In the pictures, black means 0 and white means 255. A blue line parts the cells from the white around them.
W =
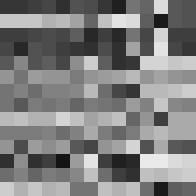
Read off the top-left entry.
54
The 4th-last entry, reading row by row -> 109
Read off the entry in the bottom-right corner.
101
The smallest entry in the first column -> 48
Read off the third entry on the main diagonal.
70
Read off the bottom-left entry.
204
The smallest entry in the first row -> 32
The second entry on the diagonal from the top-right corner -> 88
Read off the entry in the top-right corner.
82
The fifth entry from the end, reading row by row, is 192
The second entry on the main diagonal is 198
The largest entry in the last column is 212
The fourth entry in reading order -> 70
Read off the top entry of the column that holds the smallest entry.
48
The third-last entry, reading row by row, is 26
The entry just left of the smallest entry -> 62
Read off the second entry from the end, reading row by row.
94
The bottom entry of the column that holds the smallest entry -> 185
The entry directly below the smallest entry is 116
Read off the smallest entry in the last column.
54
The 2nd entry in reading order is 54

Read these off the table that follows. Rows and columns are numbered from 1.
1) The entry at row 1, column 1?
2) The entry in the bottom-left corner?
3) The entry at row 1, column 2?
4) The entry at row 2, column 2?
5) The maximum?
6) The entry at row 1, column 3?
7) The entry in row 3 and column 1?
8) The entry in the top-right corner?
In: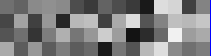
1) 112
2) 170
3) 99
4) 163
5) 241
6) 138
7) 84
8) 131

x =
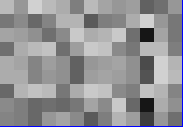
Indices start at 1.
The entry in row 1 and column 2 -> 151
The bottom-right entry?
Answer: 111
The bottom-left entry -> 132
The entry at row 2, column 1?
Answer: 119
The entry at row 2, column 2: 138
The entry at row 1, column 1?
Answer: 186
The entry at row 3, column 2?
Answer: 158
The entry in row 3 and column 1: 164
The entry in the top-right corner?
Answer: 151
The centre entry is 151
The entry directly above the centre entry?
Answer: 201
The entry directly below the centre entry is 158
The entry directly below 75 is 83
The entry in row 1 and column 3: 209
